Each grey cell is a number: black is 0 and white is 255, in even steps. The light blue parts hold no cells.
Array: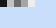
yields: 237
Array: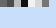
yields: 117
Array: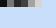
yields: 213
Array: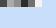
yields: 243
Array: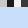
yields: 58
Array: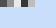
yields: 189
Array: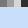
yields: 46
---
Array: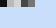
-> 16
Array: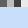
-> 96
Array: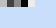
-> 191
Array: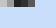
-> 196
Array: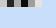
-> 201
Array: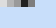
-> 221
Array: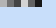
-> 180
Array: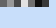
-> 100
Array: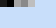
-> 27
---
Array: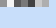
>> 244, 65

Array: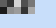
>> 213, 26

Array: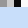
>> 250, 10

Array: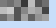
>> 203, 55

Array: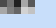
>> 210, 32

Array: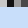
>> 199, 18

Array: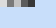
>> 220, 55

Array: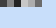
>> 199, 36

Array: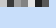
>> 227, 32

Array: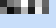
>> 254, 11
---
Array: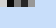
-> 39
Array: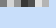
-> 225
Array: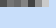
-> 146
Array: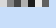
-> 231
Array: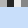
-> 235
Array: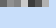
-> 88
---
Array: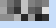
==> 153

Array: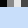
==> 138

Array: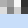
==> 133

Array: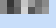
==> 85

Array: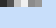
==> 240

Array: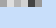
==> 209
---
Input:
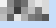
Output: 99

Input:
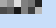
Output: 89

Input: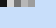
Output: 213

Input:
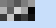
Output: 195

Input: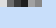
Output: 109

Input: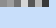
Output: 158

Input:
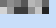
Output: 156
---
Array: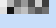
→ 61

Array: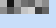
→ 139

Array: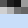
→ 155

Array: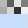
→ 125

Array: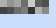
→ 79

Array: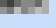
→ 173

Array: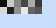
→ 56

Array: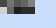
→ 129

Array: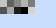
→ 124
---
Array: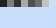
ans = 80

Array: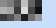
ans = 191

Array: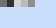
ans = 214

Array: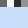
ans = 246

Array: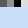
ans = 146

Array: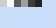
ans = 160

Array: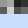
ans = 165
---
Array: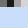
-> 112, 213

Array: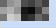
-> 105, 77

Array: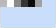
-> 185, 161

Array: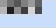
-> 154, 73

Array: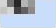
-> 212, 138

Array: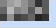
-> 131, 50

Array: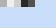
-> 177, 82
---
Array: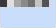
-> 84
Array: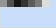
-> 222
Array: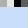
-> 93
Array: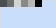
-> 2
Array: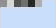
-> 174
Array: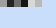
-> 185
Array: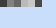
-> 73
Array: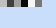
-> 119
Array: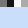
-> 171
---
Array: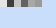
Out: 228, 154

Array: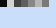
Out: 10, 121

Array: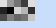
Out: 223, 198

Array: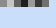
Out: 139, 112

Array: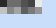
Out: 41, 149

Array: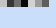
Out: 195, 94

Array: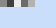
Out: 136, 178

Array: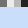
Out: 113, 35
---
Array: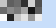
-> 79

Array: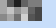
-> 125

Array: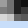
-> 16

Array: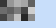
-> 96

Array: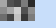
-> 41

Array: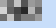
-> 139

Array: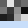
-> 108
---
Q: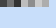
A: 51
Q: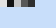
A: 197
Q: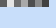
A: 110
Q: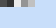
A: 235
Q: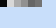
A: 171
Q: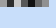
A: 200
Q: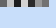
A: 29
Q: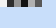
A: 148
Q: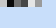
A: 112
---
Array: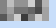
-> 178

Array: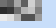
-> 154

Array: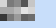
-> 198

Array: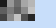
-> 182

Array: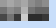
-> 140

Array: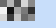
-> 137
